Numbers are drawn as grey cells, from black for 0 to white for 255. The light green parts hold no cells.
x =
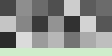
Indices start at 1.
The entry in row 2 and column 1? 197
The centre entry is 147
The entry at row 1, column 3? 107
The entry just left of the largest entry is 42
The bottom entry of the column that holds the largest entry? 219
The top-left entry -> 71
